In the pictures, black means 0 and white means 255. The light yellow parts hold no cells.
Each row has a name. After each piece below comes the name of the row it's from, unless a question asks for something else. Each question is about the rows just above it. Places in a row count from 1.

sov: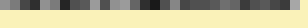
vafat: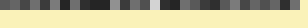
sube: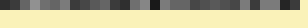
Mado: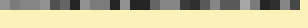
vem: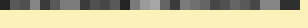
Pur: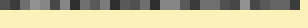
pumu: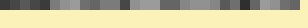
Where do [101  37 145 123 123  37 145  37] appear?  Mado
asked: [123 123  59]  vem
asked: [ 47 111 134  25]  sube
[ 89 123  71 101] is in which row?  vafat
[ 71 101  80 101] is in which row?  vafat

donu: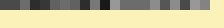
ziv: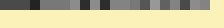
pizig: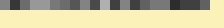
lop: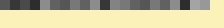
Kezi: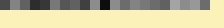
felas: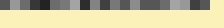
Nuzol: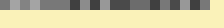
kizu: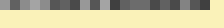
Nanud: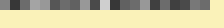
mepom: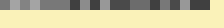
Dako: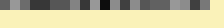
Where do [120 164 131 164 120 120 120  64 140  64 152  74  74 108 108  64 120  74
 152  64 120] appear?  Nuzol
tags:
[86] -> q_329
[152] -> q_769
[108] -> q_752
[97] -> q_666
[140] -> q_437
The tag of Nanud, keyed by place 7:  q_752
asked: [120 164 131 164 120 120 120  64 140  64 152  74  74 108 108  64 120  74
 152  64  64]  mepom
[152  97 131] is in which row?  ziv
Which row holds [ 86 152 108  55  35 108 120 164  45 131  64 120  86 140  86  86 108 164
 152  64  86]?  felas

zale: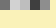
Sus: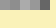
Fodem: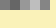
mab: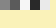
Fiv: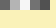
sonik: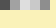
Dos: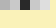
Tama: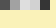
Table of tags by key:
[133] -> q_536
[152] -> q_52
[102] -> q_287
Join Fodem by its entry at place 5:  q_536
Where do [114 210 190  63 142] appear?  zale
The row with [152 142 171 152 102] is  Sus

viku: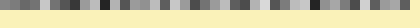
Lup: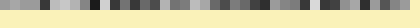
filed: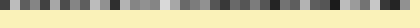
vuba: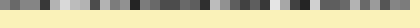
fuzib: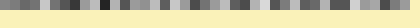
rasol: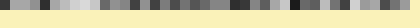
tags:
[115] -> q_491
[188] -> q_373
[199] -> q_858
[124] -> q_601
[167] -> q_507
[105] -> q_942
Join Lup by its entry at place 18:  q_491
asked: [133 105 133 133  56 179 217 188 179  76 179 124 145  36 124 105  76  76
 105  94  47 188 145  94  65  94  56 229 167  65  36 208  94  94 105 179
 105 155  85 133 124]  vuba
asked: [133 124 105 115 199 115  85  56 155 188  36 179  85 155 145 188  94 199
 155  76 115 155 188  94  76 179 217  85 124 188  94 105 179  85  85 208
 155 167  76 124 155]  fuzib
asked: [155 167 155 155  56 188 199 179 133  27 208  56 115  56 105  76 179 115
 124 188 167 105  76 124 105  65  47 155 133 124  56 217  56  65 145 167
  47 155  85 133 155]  Lup
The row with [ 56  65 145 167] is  Lup
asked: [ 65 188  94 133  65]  filed

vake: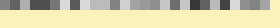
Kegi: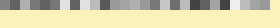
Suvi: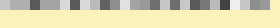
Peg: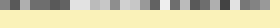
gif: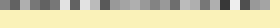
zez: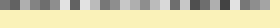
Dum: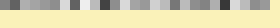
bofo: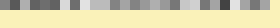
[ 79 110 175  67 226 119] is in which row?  zez
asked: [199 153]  Peg
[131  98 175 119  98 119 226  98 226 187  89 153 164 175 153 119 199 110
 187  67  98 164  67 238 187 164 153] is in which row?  Kegi
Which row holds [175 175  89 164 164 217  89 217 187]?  Suvi
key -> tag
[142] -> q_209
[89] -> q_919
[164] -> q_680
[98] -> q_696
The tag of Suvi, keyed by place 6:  q_680
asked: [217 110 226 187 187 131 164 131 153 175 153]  bofo

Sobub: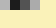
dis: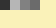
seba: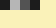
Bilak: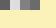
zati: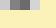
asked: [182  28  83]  Sobub
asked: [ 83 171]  Sobub
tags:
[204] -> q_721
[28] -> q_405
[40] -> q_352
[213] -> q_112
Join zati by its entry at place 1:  q_721
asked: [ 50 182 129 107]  dis
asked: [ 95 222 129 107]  Bilak
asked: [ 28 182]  seba

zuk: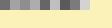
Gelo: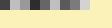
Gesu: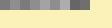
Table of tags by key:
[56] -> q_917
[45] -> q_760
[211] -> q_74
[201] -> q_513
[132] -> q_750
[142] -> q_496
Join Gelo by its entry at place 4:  q_760
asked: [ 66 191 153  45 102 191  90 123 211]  Gelo
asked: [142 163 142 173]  Gesu
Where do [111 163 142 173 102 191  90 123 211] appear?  zuk

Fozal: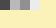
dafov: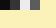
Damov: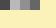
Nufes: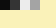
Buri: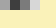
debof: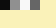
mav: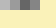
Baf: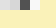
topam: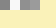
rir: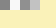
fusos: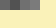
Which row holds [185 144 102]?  Damov
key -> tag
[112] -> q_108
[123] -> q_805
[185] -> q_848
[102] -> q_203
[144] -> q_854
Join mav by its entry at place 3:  q_203
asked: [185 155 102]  mav
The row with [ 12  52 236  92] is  dafov
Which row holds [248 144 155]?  topam
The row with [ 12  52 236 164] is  Nufes
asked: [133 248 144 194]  rir

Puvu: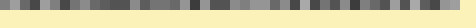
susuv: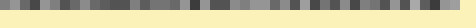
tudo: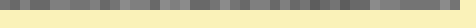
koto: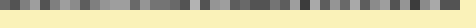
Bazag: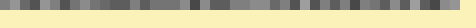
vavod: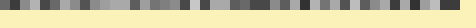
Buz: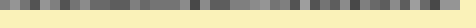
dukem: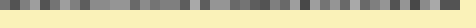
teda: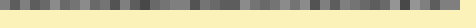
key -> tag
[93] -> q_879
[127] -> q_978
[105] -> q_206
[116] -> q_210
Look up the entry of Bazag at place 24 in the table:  q_978
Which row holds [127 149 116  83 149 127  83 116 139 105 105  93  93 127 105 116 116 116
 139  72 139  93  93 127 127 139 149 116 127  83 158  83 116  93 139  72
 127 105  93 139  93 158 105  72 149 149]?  Buz
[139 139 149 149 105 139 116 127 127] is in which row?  dukem
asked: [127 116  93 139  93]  Bazag
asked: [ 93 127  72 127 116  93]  Bazag

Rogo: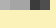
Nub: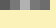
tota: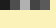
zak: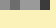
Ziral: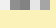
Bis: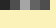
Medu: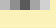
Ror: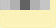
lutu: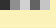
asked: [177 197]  Ror
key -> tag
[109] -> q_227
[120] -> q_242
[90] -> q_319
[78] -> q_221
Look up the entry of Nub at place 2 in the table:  q_242

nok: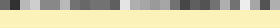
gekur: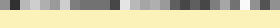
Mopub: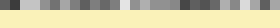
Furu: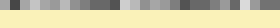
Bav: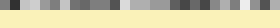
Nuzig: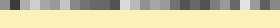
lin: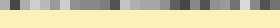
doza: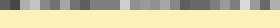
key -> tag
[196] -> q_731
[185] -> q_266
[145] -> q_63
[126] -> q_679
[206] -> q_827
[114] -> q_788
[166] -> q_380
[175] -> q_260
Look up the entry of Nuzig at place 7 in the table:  q_731
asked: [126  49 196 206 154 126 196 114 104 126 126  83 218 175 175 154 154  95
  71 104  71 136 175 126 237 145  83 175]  Bav

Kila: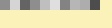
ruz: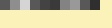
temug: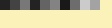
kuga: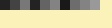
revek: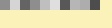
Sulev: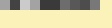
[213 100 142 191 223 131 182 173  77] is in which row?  Kila
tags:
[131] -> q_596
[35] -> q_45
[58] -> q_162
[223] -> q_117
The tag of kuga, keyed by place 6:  q_596
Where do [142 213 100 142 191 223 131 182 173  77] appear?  Kila
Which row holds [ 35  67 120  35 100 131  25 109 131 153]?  kuga
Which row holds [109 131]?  kuga

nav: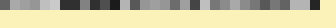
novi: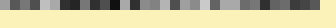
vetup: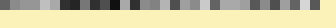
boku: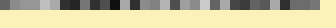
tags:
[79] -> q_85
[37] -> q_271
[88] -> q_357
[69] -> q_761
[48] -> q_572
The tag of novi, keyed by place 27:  q_572
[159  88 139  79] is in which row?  vetup
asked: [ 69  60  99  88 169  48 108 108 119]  boku

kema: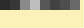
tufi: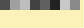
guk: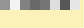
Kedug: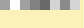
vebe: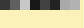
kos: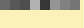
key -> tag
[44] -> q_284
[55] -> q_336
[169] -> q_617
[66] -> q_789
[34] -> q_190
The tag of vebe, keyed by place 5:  q_789
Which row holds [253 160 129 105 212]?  Kedug
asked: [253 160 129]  Kedug

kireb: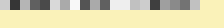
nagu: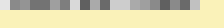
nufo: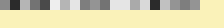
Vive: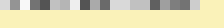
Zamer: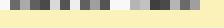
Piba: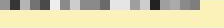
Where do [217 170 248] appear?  kireb
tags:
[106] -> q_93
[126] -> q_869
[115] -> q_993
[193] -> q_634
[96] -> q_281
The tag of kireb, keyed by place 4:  q_281
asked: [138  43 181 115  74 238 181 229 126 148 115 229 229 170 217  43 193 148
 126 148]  nufo

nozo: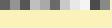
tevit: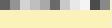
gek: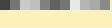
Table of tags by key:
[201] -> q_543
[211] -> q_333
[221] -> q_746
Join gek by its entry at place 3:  q_543
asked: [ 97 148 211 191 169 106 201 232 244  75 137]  tevit
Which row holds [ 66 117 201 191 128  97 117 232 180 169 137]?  gek

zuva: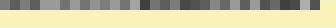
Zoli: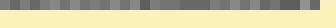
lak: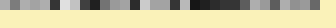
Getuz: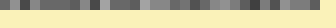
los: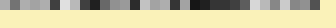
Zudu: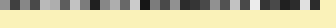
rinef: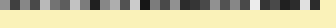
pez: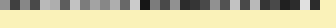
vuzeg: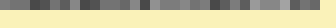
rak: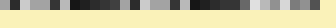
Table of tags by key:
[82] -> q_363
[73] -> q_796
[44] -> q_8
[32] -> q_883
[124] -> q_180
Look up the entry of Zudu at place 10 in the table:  q_883
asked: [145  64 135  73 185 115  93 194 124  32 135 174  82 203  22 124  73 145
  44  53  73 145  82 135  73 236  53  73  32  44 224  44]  rinef
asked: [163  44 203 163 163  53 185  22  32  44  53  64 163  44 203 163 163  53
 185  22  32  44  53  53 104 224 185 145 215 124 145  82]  rak
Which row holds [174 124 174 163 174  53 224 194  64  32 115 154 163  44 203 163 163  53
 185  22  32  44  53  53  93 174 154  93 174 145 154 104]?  lak
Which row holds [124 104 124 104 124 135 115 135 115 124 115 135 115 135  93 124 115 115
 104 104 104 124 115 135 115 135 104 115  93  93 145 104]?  Zoli

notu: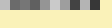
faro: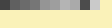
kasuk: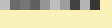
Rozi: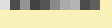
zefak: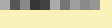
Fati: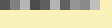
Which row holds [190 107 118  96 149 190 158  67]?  kasuk
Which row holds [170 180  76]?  Rozi
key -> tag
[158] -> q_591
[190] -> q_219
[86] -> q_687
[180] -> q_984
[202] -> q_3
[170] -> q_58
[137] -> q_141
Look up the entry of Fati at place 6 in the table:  q_984
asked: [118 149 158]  faro
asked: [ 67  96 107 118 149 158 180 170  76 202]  faro

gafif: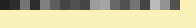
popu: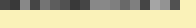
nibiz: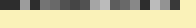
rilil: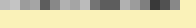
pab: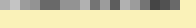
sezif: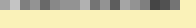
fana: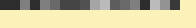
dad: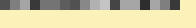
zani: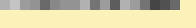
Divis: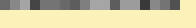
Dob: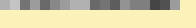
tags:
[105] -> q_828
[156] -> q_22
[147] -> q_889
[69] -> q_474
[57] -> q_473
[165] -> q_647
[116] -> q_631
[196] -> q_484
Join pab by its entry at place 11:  q_22
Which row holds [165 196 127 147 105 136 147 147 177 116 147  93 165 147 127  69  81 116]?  sezif

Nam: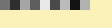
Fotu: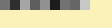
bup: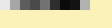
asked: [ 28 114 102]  Fotu
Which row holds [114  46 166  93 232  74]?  Nam
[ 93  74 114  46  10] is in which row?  bup
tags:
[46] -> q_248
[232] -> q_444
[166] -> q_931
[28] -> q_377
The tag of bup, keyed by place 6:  q_248

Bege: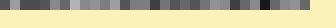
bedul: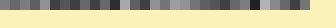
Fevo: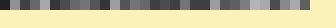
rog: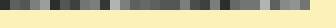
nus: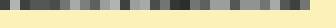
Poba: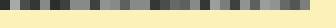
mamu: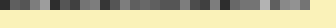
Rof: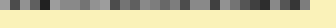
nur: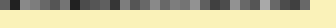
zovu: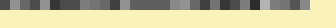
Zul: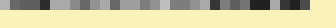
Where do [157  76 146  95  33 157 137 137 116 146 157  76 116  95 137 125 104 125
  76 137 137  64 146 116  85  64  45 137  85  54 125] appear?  Rof
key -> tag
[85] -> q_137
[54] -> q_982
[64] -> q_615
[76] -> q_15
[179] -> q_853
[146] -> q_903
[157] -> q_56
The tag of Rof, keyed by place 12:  q_15
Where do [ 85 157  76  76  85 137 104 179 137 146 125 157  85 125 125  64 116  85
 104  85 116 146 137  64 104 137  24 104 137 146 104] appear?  Bege

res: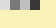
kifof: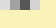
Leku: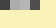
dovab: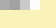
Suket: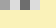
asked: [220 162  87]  kifof
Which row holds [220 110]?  Suket
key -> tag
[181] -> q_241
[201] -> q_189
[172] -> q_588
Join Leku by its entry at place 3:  q_241
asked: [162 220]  Suket

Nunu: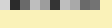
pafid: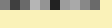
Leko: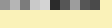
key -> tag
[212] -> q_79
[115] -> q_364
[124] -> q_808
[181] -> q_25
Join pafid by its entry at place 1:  q_808
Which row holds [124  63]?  pafid
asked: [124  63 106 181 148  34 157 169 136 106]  pafid
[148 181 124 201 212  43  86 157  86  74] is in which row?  Leko
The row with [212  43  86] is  Leko
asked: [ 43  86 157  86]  Leko

